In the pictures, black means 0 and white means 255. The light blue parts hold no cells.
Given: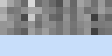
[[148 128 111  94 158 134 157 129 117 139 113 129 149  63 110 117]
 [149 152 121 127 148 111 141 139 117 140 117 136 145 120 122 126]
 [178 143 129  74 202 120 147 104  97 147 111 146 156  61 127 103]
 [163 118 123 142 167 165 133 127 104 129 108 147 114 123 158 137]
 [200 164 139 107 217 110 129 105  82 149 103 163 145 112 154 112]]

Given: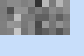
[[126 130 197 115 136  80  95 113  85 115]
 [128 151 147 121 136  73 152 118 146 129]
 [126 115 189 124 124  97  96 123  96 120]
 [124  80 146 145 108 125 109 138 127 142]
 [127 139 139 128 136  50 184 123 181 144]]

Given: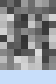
[[150 129 156 211 191 196 109 139]
 [187 127 214 205 157 200  68 132]
 [134 118  64  88  91 219  75  81]
 [189  86  93  54 197 130  57 183]
 [ 63 187 100  51 154 120 123 204]
 [209 155 100 137 123  95  58 185]
 [184 142  73  67 199 138  55  85]
 [193 215  88  52 160  78 152 211]
 [149  70 117 124 105 113  99  87]
 [ 81 108  71 154 109 167 152 101]]

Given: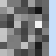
[[187 170  83  66  96  42 123]
 [ 86 126 125 193 110  27 120]
 [195 123 125  75 173  98  70]
 [197 149  98  67 123  62 131]
 [ 85  56 185  79 116 242 104]
 [103  68 159 142 126 141  83]
 [143 174  88  87  60  20 100]
 [198 122 122  71 160  92 103]]

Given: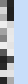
[[ 37 170]
 [225 228]
 [ 41 215]
 [ 33  72]
 [ 88 236]
 [237 227]
 [130 233]
 [162 231]
 [238 214]
 [175  33]
 [214  32]
 [125  36]]

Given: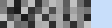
[[ 45 185 102 111  44 172 178  46 169 136  47 132 196]
 [194  87 130  24  77 183  55 154 172  43 178 136  37]
 [129  45  26 190  51  88 173  79 163  99 161 132 117]
 [120 180  32 129 192  52 137 187 167  92 193 108  50]]

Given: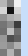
[[122 179 116]
 [156 139 175]
 [152  78  96]
 [112 191 109]
 [117 139  61]
 [146 174 186]
 [213  19 213]
 [182 131 241]]
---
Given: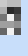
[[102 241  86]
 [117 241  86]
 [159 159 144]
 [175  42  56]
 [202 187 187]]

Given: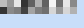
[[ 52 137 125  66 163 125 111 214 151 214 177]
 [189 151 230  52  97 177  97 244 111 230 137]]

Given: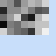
[[ 10 124 110 155 168 195 195]
 [ 39 139 139 168 124  82  97]
 [110 155 210  66  25 183 225]
 [155 139  82 155 183 168 210]
 [210 139 110  97  51 195 240]]

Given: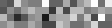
[[ 84 141 112 154 186 154 154  56 186  72 186 186 125 141 170 154]
 [ 99  84 213 141 125 125 253  99  99 170  84 154 186 253 112 238]
 [141 170 125 125 170 141  72  72 198 170 112 112 141 213  99  99]
 [186 112  42  84 141 154  26 154 170 170 213 125 198  72 253 112]]

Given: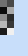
[[ 11 168]
 [ 27 240]
 [112  72]
 [140  42]
 [184  56]]

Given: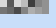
[[116 103  74 131 174 159 145]
 [217  89 217 189  62 131 145]]

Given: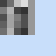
[[ 66 111 193 221 151]
 [ 80 163 125  80 151]
 [ 96 163 111  80 151]
 [111 179  80  51 151]
 [125 179  66  51 151]]

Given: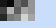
[[ 23   9 108  80 149]
 [ 39 121 134 210 165]
 [ 66 180  94 165 149]]
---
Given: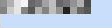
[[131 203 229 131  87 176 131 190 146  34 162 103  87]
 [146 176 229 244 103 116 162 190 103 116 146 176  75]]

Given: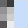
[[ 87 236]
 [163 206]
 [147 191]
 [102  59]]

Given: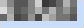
[[103 177  71  87 147  71 191 161 117 117  87]
 [219 161  87 103 133 177 117 177 117 147 103]
 [191 133  87  87 133 207  56  71 103 177 117]]

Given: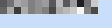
[[101 170  59 170 128 144 128  73 170 185 201 245 128  73]
 [ 88 114 170 156 128 144 156  88 185  88 156  31 114 201]]

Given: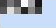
[[ 89 221 148  37 132  64]
 [ 64 118  77 250 164  24]]

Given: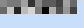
[[105 199  36 186 212 121   7 174  80 149  66]
 [137 121 121 161  51 137  92  92  66 161 105]]
